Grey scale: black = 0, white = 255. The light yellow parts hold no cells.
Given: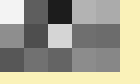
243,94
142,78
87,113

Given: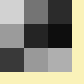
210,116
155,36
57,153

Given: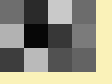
110,42
178,7
61,186

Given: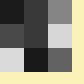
27,57
73,57
218,25

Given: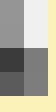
149,240
148,240
59,124

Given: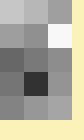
198,183
158,144
103,121

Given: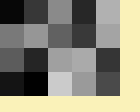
7,55
121,150
92,37
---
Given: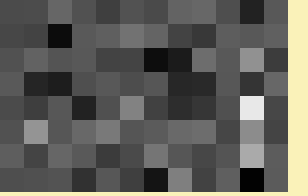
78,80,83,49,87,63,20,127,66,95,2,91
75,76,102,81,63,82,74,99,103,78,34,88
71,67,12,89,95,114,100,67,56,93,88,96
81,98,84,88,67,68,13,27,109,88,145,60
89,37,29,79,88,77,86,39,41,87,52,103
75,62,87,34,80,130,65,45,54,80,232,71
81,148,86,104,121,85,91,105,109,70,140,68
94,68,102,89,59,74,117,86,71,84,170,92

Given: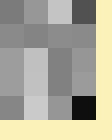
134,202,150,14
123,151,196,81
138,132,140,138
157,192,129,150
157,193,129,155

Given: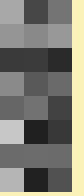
181,33,81
168,71,116
149,137,152
58,59,42
138,89,106
102,114,66
199,32,56
107,108,107

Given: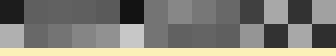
176,105,115,133,145,200,116,97,100,94,150,50,169,48
29,95,98,95,90,18,116,136,119,105,63,169,49,162

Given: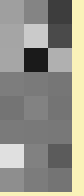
142,124,116
159,132,61
165,202,74
166,26,176
125,122,118
116,130,116
122,121,120
224,129,91

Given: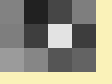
155,134,85,99
130,33,70,126
126,62,227,61
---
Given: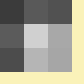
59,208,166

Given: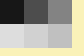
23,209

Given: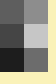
94,198

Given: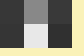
55,232

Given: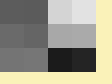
92,101,27

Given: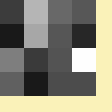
60,167,83,76
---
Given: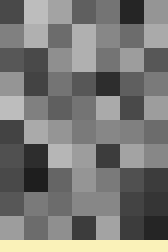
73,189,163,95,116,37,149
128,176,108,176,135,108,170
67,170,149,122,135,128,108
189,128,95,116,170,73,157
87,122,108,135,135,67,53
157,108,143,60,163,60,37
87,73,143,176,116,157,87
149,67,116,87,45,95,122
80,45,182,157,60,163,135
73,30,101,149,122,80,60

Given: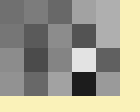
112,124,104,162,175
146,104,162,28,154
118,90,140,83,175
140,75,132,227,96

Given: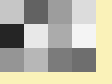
37,232,171,244
149,183,123,110
198,98,157,220

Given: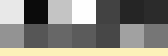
147,85,103,91,71,160,118
231,10,196,254,65,37,43

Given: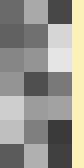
90,175,64
105,169,70
206,155,162
134,148,229
190,127,58
97,112,214
148,78,120

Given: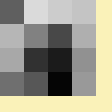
95,218,204,196
182,129,72,175
111,87,5,153
168,49,27,145
